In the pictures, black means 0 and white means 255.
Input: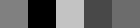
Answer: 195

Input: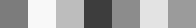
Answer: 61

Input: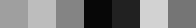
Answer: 7

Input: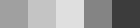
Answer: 223

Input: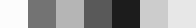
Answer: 89

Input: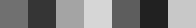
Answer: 214

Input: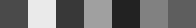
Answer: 160

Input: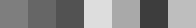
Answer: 221

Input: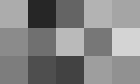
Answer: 186
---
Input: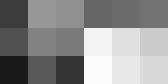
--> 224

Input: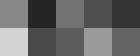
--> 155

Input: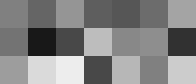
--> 142

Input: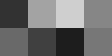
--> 29

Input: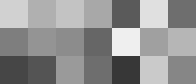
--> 160

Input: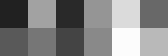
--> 252

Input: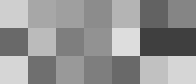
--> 63

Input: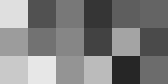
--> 164

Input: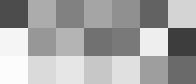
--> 238
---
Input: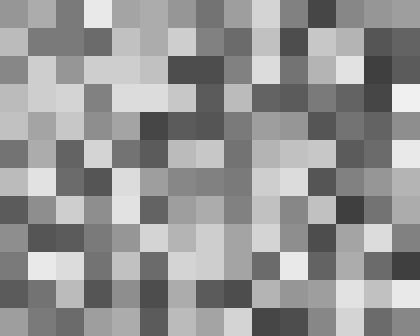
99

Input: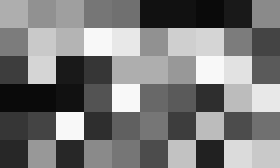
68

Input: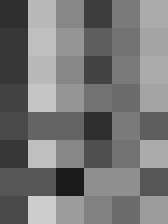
164

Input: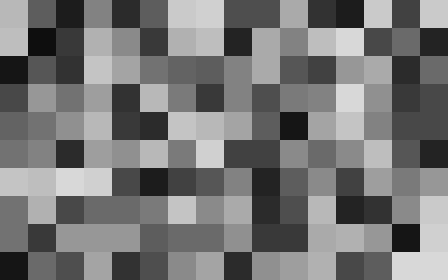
35

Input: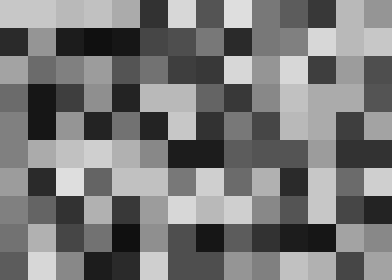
199

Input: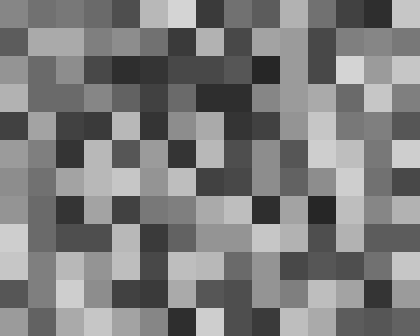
120

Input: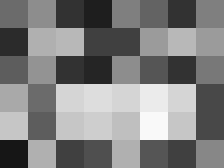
155

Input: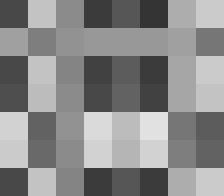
118
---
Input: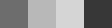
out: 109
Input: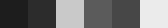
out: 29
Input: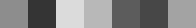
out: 141
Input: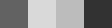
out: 98
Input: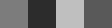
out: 124
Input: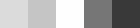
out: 219
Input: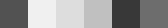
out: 82
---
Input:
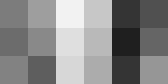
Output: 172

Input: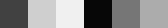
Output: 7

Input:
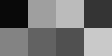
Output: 98

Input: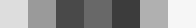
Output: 60

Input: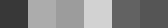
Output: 210

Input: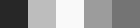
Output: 249

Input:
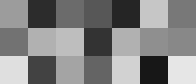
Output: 210

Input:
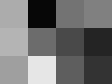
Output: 230
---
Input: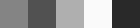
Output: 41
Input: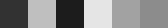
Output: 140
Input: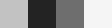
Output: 245
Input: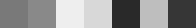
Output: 54
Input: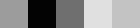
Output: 195
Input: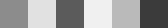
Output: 59
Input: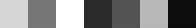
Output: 12
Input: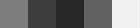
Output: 241
